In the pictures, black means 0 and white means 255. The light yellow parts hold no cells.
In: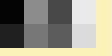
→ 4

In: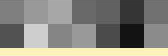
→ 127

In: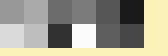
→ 152

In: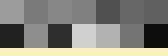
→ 156

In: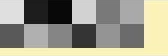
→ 223

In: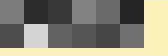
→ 124
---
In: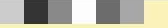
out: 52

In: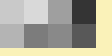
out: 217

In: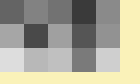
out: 130

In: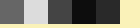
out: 220

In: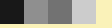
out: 143

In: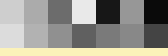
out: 171

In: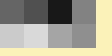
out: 80

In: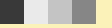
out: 234

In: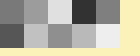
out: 156
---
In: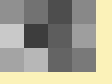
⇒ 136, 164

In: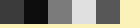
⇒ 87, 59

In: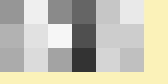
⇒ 233, 171

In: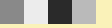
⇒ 186, 137

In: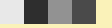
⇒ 74, 232

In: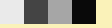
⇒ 9, 234

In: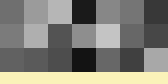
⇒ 56, 97

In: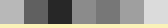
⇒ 219, 184

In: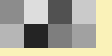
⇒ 202, 182

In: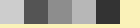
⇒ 51, 205
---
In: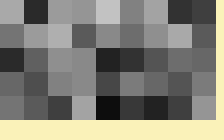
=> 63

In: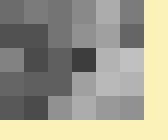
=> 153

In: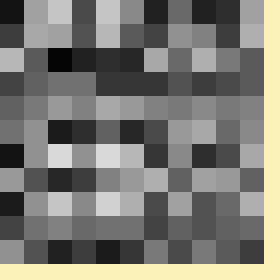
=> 90

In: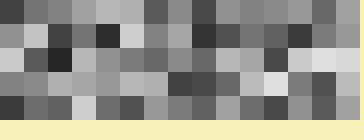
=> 89

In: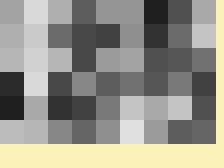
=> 93

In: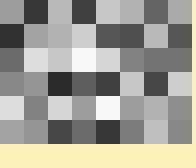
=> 191
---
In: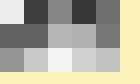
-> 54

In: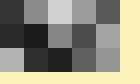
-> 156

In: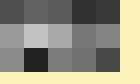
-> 49

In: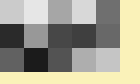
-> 216

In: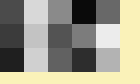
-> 10

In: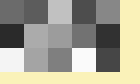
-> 77

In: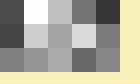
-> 116
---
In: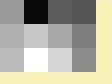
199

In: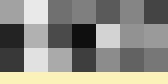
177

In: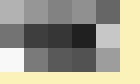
62

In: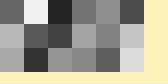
88

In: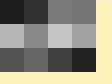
138

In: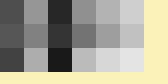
129

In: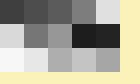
118
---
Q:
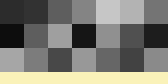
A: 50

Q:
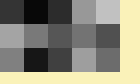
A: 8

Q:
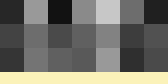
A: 153

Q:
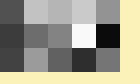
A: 194

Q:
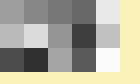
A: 135

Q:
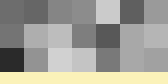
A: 101

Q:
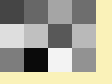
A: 103

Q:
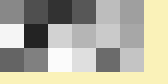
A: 79

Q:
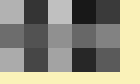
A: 52

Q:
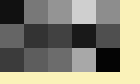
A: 120
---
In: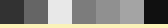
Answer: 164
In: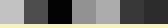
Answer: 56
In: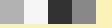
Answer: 50
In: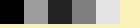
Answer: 127
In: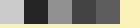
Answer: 67
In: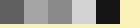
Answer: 211
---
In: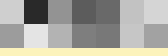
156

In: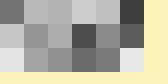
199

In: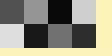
222

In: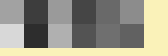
216

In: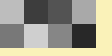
120

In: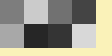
168

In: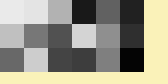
192
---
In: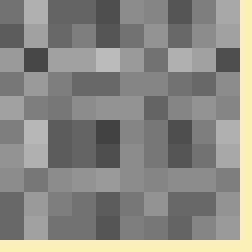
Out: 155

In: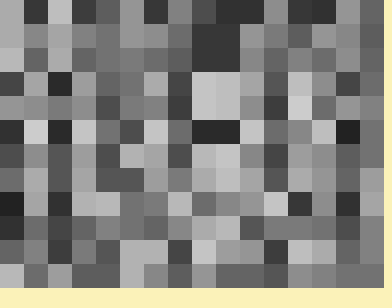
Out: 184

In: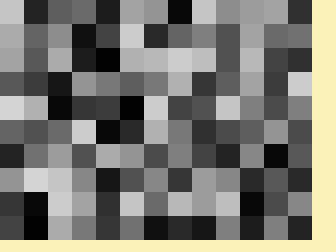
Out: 163

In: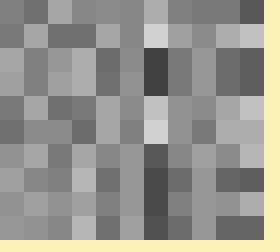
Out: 166

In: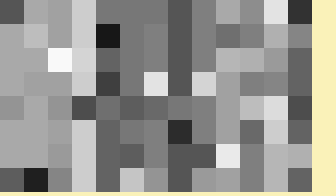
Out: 169

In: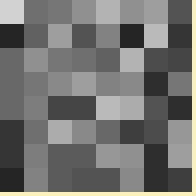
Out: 104

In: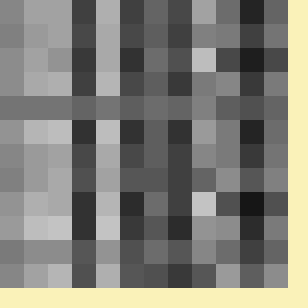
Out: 140

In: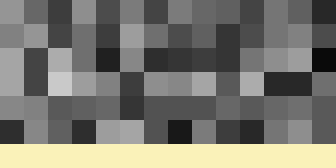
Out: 165

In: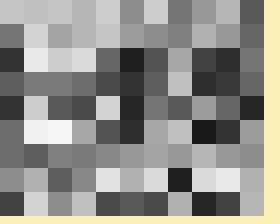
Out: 52
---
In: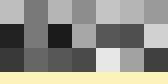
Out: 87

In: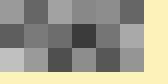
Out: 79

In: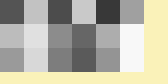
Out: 125

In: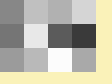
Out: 252

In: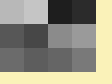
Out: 101

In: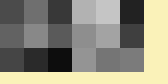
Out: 13

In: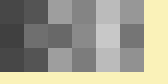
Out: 158

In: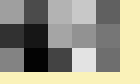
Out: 67

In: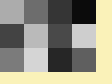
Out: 38
